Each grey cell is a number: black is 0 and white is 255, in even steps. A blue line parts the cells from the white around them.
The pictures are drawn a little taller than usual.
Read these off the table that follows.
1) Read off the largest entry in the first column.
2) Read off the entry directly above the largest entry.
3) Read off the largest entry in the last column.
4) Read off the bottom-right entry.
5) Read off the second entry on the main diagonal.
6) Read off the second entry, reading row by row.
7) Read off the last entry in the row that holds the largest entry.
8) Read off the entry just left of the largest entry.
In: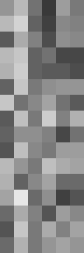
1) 198
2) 98
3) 177
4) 149
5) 211
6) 185
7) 84
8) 163

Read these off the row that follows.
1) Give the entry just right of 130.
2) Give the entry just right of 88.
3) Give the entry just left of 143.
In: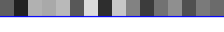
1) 60
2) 220
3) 114

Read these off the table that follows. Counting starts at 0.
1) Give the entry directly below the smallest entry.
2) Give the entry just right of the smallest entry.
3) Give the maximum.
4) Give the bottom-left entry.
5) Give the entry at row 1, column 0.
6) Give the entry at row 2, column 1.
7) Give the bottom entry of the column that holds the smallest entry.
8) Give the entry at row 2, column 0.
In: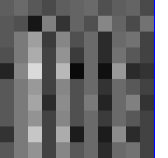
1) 80
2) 106
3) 218
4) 88
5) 88
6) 122
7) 88
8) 88

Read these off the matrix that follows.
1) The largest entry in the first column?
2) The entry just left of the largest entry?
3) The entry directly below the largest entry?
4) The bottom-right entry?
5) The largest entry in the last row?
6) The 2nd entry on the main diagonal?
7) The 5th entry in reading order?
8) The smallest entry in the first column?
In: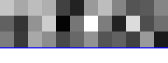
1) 197
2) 118
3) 147
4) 26
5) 168
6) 52
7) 65
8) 97

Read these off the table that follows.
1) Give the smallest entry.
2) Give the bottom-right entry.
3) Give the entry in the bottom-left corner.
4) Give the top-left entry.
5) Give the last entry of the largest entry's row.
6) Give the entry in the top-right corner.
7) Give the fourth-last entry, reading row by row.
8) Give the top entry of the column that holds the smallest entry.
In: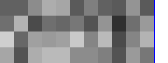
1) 48
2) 119
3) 166
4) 97
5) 179
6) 90
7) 127
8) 90

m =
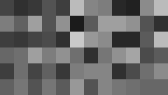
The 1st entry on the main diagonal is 68
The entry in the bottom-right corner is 103
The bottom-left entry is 97
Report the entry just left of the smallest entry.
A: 145
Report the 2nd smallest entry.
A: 33
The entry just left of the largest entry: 48
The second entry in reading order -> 48
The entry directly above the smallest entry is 187
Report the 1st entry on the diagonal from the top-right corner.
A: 187
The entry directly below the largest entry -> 111
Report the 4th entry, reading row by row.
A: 83
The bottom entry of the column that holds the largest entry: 152
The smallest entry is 27
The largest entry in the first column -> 125
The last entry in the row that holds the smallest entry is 48

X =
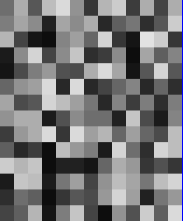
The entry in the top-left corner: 110
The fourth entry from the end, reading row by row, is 81
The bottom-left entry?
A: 68
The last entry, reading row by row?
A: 218
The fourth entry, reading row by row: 189
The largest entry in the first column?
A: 204
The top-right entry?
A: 173
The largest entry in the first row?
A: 218
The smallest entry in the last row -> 13
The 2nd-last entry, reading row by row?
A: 95
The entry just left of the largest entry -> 21
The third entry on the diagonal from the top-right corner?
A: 226
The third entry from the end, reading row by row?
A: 204
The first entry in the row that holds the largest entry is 181
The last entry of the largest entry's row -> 54
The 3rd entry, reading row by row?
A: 87
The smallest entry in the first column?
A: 21
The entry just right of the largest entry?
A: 204

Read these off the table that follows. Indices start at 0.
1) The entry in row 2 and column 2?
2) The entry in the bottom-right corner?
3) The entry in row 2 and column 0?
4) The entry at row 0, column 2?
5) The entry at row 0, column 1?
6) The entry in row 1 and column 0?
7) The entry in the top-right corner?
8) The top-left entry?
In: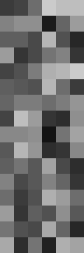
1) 73
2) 163
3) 95
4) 109
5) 67
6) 130
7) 190
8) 59

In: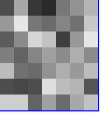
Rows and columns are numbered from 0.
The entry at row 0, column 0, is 77
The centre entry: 160
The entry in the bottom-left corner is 206
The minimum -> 42
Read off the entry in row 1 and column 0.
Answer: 153
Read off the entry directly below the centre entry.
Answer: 146
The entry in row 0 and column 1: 168
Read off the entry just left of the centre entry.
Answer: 133
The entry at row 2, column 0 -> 92
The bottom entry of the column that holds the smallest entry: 160
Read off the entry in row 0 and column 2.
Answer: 55
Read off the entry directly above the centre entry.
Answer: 194
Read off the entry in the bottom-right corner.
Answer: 194
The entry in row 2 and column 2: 214

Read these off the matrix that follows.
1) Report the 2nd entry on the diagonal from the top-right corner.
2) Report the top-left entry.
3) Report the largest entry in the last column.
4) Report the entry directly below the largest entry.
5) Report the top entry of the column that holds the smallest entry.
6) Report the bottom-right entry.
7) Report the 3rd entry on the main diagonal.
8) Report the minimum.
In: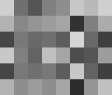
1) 128
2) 207
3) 207
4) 77
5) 200
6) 192
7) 105
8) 44

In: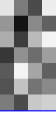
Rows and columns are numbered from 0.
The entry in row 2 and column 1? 61
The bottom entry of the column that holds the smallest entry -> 75
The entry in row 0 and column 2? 75
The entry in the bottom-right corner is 208
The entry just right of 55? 144
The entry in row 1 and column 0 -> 150
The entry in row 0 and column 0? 229
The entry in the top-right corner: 237
